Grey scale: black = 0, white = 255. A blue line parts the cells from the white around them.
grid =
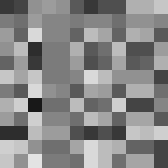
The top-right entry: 198
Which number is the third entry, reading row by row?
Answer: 145
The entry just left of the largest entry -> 145
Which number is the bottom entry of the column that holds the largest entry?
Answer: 227
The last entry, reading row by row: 68
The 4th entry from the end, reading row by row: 111
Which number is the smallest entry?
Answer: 24
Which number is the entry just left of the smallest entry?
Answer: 207
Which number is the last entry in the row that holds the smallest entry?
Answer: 133
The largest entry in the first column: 207
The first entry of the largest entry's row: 198
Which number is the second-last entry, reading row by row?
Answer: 165
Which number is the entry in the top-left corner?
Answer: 56
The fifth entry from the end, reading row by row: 188
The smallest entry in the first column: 45
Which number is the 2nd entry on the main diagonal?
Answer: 111
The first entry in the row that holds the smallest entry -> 176
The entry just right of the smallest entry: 111
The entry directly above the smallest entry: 217
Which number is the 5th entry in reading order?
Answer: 145
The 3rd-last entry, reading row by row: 165

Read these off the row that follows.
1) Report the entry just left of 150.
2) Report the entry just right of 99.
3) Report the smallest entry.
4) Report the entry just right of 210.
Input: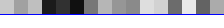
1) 182
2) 171
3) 16
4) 108

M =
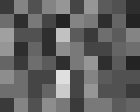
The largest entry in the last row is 141
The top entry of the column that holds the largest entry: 150
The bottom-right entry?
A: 101
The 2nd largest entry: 203
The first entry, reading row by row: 58
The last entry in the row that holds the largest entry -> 81
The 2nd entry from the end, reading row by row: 91
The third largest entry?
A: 193
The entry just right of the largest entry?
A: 69
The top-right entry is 46
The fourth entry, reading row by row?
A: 132
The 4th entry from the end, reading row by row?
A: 121
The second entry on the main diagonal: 46
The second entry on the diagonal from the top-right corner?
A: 101
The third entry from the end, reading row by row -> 121
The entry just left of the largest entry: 69
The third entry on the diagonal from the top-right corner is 110
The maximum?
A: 223
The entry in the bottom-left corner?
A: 58
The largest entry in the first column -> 160
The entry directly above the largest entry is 46
